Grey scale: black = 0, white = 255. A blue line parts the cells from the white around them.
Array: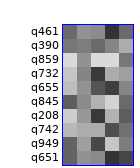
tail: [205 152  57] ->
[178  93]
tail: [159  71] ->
[198 125]
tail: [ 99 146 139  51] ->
[71]

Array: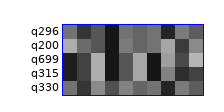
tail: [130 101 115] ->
[ 37 123  93]
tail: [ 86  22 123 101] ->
[115 166  59 138]

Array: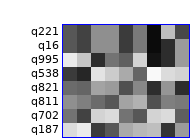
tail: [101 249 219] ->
[211]
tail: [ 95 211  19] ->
[ 45 155]
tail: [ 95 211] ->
[ 19  45 155]
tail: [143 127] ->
[107  87 163 177  80 127 121]
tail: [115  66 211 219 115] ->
[ 87 211 219  95]
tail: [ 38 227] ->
[204 170 101 249 219 211]

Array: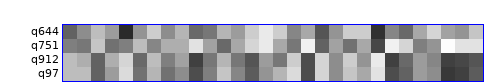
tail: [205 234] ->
[205 134 168  85 148 205 205  48 134 105 168 213 162 148 197]
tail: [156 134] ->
[64 71 85]
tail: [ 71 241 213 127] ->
[148 253 226 226]
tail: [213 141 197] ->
[168 226  77  98 156 141  56  64  92]

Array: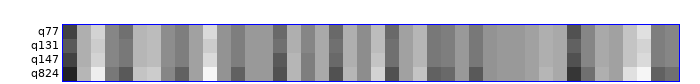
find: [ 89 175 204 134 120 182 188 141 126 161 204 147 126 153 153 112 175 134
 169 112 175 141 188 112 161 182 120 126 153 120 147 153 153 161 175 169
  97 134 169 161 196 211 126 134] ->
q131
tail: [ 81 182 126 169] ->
[ 81 182 141 211  81 161 196  97 105 153  89 147 153 153 161 182 169  54
 112 175 161 224 246  97 112]

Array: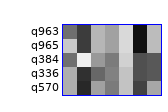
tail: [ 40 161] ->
[123 195  66 167]
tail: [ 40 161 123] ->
[195  66 167]
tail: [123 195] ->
[ 66 167]
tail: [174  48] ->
[103 129 195  80  88]

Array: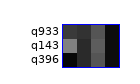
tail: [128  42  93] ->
[13]
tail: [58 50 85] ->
[13]
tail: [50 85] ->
[13]
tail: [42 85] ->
[13]
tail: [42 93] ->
[13]
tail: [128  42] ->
[93 13]
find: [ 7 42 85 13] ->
q396

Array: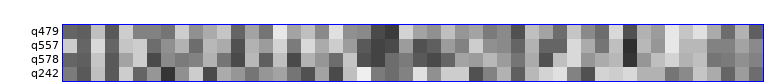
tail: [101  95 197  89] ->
[163 205  74 138 123 130 178 117  74 184  95 191  74 178 150 109 197  81
  67 109 123  89  74 101 163 156 184 156 117 171  81 191 217 150 171 184
  53 150 191 211 178 191 117 123 144 130]
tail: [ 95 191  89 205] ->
[130 130 117 205 144 171 197 101 163 117 231 163 191 138 224 144 138  74
  59 211 163 144 191 150 163 123 138  81 191 163 109 197 138 109 217  81
 178 156 231 197 224 171 109 178  95]

